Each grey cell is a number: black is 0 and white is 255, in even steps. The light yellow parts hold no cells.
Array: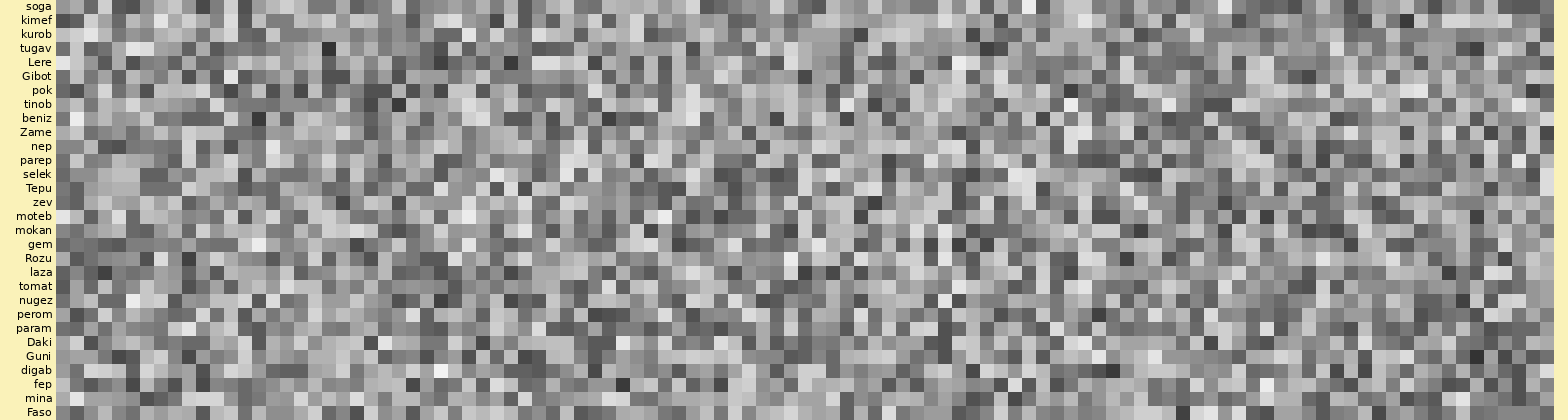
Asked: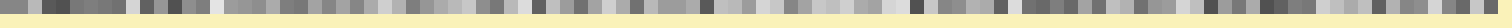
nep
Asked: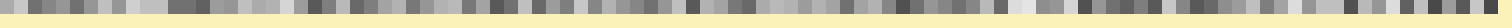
Zame

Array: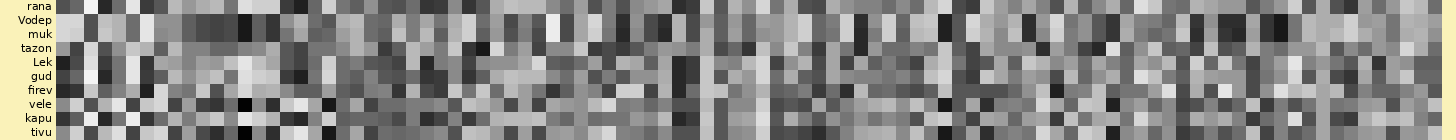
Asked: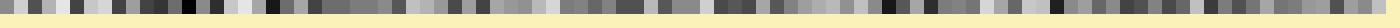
vele
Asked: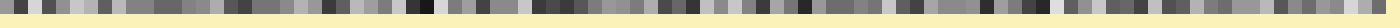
tazon
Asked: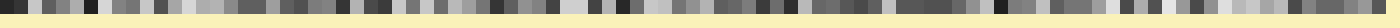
firev
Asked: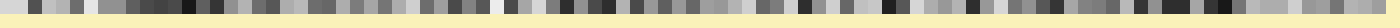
Vodep

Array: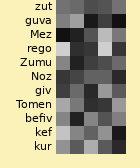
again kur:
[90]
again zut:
[114]
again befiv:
[133]
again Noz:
[98]

